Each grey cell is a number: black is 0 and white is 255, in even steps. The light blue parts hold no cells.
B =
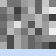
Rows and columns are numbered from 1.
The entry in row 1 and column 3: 115
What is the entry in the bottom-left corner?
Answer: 170
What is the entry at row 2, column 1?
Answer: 115
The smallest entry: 49
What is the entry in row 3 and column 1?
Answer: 101
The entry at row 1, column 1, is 186
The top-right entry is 128
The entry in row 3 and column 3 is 89
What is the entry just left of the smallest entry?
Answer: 89

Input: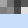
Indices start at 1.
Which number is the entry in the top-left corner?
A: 164
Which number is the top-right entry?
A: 87
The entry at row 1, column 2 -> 113

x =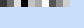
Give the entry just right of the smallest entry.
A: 195
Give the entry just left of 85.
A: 249

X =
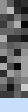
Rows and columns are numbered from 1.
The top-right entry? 46
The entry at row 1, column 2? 90
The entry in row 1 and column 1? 145
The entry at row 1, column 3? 33
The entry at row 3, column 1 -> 74
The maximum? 201
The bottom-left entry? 58
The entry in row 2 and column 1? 145
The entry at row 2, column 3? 46
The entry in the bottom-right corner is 74
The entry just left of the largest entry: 90
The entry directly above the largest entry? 130

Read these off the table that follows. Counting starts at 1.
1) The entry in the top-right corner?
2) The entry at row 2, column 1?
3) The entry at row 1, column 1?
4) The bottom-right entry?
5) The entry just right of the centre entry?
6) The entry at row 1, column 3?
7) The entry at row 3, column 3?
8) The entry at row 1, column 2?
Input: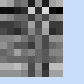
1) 176
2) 14
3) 176
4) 160
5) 117
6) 103
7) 103
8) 160
